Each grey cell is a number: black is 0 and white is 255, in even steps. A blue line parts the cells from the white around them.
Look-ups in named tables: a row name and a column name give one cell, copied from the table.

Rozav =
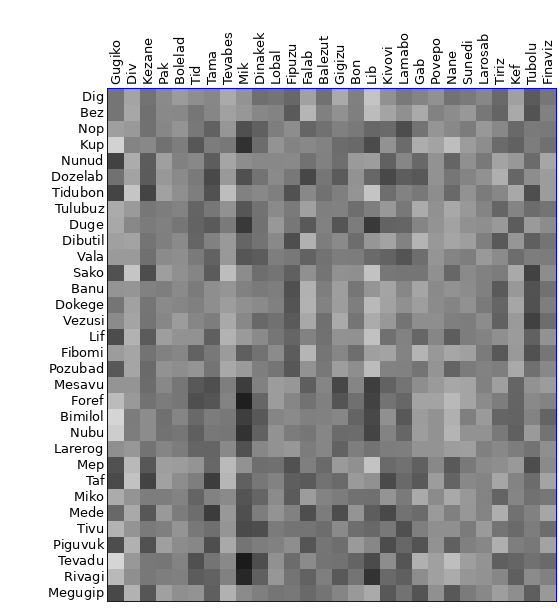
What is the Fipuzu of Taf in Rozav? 94
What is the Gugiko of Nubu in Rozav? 205
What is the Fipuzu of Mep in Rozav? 81
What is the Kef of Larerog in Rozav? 125
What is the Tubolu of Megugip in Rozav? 94
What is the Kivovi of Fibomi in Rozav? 163
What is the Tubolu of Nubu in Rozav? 154
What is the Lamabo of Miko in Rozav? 122
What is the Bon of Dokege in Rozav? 126
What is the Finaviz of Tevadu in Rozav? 106
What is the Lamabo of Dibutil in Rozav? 130
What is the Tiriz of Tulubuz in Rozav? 101
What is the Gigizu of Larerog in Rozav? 98
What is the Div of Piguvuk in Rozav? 177
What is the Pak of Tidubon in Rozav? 161
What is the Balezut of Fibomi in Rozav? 117

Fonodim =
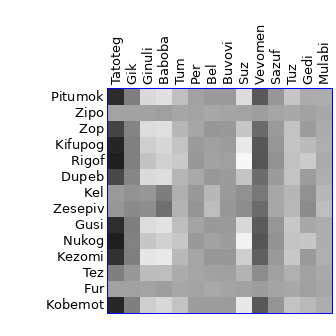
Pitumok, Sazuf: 151
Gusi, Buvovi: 154
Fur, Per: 163
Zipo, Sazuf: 165
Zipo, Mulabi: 168
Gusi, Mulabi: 173
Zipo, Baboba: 159
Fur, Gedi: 160
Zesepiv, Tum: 179
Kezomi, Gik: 127
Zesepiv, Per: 148
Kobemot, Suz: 232
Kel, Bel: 183
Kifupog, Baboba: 215
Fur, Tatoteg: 162
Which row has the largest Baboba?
Kezomi

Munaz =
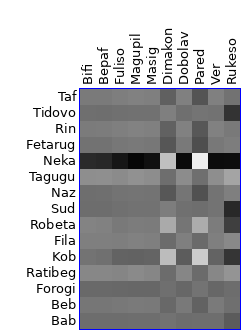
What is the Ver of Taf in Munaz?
128
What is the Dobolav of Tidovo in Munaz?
111
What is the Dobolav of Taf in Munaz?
128
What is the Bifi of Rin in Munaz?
123
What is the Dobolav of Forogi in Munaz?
103
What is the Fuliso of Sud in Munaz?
112
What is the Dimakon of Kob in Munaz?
188
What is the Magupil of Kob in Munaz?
98
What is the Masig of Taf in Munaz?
127
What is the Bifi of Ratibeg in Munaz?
135
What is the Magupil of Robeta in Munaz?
124
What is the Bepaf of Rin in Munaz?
124
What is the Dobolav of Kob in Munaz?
92
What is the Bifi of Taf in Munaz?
122
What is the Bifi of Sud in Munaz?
109
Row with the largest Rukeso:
Tagugu

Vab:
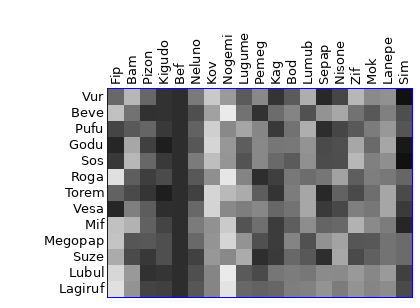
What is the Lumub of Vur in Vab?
174
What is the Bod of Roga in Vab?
120
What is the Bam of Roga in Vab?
94
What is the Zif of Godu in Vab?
167
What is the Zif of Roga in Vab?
94
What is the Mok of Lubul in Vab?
135
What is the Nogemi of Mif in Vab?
202
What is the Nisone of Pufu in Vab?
70
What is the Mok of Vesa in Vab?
119
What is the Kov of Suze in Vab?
151
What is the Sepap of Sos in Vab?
76
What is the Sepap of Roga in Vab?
118
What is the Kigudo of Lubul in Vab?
53
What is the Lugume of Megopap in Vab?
147
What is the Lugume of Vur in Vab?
91

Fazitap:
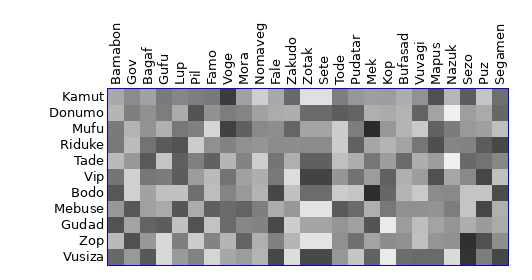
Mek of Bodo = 45
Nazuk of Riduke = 133
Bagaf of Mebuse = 160
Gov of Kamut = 139
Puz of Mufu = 159
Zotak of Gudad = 164

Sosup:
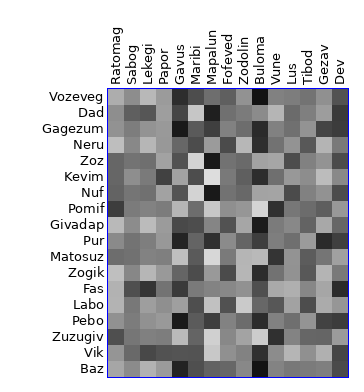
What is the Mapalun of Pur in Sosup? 48
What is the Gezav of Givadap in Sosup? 168
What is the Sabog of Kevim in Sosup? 142
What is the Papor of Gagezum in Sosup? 153
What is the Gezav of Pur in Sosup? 42
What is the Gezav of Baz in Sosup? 127
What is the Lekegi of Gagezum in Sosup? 147
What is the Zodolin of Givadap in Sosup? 166
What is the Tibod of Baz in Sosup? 123
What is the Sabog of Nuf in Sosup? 117
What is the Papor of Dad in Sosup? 158
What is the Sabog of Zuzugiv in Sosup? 118
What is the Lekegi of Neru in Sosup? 182
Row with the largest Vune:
Dad

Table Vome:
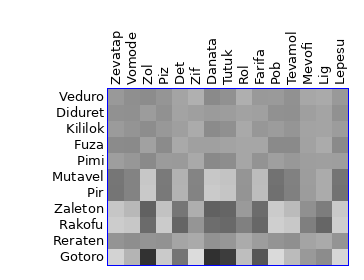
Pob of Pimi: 159
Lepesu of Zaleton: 201
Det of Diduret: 163
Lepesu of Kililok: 156
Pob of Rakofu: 207
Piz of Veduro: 149
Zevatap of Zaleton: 198
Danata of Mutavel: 199
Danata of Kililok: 139
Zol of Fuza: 161
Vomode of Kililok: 148

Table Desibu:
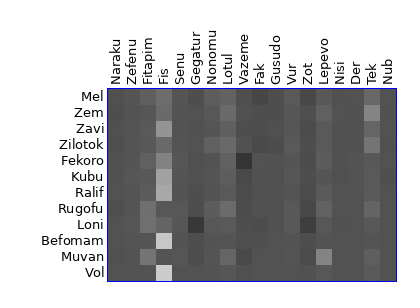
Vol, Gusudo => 82
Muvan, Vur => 84
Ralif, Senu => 83
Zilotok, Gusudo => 76
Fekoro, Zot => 76
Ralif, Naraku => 82
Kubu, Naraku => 81
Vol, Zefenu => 83
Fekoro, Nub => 82
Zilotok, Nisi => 81
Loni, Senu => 86
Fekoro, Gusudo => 81
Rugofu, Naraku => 79
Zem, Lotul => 106
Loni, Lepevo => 87
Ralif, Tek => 89
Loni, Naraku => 82
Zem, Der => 81
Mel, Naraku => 80

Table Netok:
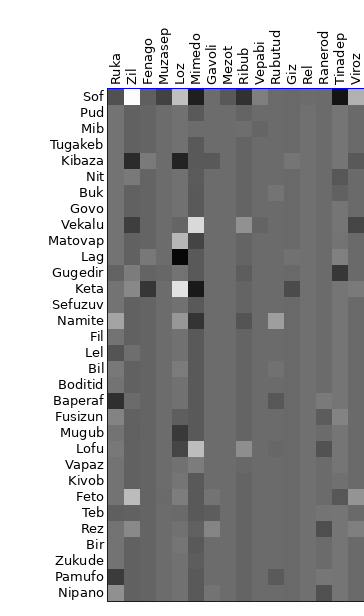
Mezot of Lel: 108
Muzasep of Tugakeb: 108
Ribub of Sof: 49
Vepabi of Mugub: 107
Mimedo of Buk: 89
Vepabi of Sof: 127
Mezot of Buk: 108
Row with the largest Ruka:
Namite

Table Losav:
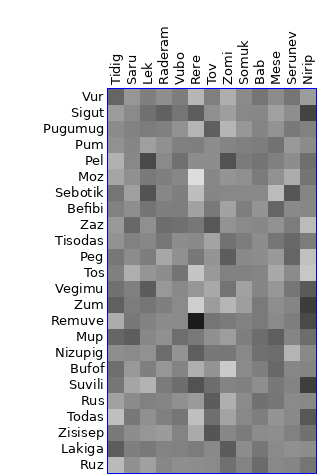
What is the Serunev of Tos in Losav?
139
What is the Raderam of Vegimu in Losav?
152
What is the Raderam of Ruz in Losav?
135
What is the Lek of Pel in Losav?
73
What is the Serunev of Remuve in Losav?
126
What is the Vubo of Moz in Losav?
135
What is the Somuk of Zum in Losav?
158
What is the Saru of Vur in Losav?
150
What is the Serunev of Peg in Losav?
101
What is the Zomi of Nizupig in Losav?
119
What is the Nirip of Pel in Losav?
110
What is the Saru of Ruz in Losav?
144

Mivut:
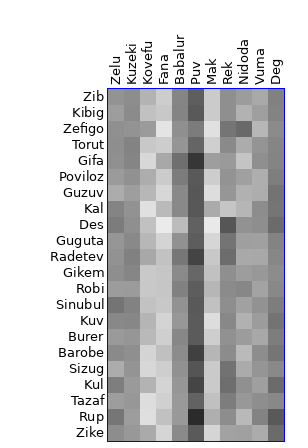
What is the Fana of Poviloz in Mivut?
203
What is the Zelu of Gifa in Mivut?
144
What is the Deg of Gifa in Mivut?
132
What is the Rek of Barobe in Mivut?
140
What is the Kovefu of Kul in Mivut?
179
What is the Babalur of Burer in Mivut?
135
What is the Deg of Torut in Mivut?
133
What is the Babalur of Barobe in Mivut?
140
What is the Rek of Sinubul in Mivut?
142
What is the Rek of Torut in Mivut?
138
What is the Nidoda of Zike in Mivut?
160
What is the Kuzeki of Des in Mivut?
143

